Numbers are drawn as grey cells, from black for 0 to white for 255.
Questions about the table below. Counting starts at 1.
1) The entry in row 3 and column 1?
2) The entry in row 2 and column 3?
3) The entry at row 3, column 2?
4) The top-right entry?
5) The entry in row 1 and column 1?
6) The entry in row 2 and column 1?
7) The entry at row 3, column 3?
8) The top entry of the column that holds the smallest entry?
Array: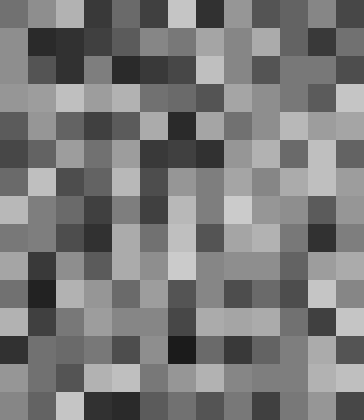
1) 142
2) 49
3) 84
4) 71
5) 113
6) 142
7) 49
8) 197

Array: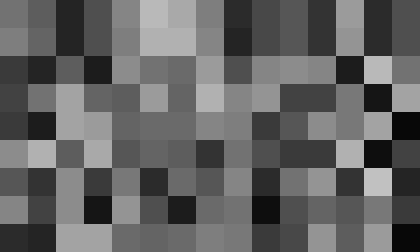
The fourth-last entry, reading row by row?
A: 148
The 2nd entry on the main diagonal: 100
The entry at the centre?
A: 133
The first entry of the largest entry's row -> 86
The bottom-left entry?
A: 43
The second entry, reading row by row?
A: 93
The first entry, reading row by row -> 114
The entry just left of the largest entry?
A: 51
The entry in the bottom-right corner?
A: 8
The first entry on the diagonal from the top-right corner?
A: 79
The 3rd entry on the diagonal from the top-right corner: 28
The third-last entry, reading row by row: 93
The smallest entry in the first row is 36
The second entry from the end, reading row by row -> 155
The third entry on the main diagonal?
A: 93
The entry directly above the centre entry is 177
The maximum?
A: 193
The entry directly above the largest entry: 14
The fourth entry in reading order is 79
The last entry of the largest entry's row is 36
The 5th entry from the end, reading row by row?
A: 72

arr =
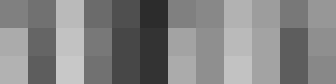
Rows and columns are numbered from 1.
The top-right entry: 151
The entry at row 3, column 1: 178
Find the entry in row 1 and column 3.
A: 186
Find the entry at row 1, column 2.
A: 113
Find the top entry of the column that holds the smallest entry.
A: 44
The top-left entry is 128
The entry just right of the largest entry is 113
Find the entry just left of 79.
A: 107
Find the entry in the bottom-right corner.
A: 136
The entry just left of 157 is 178
